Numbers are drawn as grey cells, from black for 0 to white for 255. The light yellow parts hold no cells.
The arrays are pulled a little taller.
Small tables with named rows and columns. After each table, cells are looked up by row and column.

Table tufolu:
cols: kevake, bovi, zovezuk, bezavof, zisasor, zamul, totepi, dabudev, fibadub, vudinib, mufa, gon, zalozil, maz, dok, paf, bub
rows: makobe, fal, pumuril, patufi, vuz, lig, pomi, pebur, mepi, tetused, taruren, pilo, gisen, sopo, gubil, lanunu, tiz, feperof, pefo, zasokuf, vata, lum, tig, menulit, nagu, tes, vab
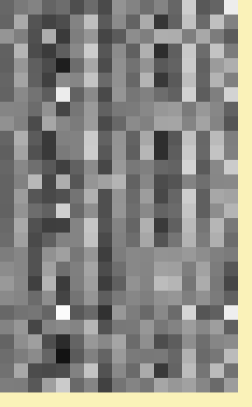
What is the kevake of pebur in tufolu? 133
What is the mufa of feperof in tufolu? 134
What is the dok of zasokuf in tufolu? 172
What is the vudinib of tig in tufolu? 121
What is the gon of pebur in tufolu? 151
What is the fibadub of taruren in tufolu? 149
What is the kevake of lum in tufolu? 103
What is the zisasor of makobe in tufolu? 109
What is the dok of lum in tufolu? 85
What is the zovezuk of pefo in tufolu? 82
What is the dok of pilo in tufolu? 90
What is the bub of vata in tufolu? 96
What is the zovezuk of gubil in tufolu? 109

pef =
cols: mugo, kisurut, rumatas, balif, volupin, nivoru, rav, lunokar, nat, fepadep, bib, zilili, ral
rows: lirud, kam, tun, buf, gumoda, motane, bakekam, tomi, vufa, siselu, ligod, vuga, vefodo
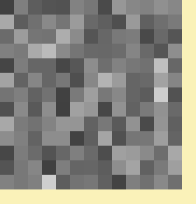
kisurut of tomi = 138
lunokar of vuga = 93
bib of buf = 105
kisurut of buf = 122
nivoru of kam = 155
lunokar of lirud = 74
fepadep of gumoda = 119
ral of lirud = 135
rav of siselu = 95
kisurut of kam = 93
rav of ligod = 106
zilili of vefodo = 137
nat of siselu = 81
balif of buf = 187
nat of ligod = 160
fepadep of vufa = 146
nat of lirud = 151
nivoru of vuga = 101
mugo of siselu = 141

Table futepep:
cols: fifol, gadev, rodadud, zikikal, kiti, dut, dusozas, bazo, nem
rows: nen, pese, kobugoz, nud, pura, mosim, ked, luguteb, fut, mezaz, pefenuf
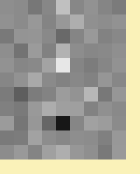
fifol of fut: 155
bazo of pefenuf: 121
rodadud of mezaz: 162
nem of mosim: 135
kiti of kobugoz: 105
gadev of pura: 134
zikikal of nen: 135
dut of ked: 147
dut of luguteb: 159
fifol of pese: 145
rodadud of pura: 137
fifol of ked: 123
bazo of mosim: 150
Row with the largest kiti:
pura

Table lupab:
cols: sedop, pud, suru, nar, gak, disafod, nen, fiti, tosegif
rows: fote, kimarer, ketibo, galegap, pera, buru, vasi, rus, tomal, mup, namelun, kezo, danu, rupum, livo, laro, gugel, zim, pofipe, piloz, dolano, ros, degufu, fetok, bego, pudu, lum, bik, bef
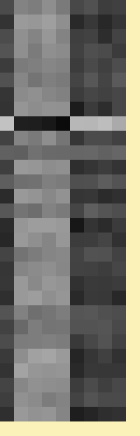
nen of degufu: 83
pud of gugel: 153
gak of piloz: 147
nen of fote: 81
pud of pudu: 163
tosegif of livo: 78
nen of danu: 80
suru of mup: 122
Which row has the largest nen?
tomal

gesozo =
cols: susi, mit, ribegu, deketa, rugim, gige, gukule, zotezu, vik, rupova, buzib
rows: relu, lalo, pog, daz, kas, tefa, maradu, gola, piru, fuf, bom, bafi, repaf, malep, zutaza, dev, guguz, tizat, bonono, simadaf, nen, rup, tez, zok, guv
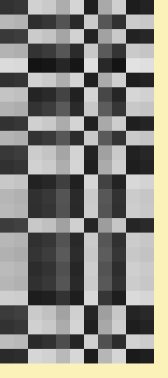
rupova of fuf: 202
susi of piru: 50
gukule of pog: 35
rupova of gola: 200
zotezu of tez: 168
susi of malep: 182
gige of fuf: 43
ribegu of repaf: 34
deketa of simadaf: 56
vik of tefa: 207
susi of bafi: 49
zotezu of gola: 92
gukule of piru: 32
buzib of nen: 214
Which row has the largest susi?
kas

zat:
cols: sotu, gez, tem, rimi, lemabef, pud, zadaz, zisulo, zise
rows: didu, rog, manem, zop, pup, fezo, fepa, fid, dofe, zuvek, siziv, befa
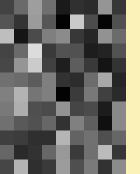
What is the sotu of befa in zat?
70
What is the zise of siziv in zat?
54
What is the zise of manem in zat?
107
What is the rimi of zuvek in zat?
47
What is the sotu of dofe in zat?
112
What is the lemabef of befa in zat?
156
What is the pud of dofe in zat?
128
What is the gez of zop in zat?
106
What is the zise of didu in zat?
55
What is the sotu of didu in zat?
67
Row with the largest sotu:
manem

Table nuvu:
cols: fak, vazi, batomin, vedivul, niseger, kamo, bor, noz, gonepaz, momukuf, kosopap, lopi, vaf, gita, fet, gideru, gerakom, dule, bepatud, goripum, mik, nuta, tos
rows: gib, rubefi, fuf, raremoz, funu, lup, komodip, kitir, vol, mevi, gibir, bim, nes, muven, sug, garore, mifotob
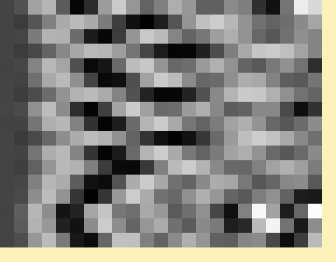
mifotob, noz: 102
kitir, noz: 64
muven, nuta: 28
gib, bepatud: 48
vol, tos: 140
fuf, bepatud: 103
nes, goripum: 101
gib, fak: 68
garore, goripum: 243
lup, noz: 9
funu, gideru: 176
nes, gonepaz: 84
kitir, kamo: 45
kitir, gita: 155
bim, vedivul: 149
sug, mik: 28

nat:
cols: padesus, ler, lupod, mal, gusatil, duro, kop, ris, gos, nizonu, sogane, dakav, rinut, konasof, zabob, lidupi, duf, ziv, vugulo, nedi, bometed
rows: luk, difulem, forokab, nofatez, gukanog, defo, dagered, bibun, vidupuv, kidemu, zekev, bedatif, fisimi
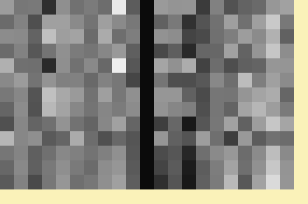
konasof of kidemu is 84
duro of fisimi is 111
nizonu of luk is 92
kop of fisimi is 119
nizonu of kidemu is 85
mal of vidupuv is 112
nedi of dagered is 172
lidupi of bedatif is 125
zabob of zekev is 111
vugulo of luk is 106
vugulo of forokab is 139
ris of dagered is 159
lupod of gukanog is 111
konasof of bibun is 127
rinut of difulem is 121
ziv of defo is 188
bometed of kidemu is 108
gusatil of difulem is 160

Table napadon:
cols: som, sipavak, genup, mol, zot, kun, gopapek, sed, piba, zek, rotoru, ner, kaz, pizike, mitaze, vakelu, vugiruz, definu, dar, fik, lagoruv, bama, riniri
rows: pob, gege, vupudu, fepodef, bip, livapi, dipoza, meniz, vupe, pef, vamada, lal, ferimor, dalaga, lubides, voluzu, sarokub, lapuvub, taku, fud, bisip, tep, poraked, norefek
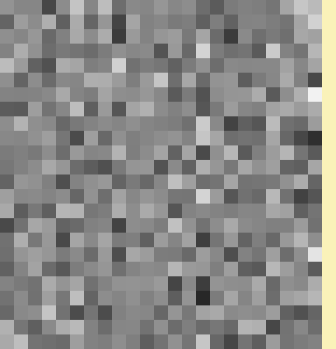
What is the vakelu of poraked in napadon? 119
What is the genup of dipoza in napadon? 131
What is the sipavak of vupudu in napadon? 134
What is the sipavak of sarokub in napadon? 174
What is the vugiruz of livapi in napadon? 150
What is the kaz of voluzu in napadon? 193
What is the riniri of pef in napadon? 47
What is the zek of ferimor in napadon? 122

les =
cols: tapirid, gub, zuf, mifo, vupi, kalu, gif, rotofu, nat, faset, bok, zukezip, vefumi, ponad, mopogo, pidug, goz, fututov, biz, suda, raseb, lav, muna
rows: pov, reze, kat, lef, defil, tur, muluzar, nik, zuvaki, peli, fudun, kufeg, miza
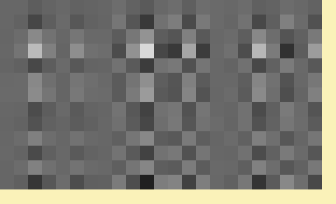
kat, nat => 92
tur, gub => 106
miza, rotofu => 97
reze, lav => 107
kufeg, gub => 108
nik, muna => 84
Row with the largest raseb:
miza

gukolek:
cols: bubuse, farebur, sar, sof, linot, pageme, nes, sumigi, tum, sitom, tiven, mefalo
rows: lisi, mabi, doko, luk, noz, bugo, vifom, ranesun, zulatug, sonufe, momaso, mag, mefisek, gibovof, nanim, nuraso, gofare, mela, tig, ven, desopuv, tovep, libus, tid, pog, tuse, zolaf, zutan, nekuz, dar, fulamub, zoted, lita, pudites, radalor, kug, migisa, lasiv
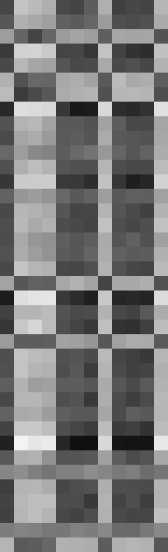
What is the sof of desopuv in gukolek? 229
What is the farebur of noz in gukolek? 183
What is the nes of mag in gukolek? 80
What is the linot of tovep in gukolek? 83
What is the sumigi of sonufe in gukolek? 171
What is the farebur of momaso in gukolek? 157
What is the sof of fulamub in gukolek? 234
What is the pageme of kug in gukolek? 67
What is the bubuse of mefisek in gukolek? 55
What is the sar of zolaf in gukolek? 157
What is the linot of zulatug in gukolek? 89
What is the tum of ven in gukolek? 168
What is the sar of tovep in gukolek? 180
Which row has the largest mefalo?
fulamub

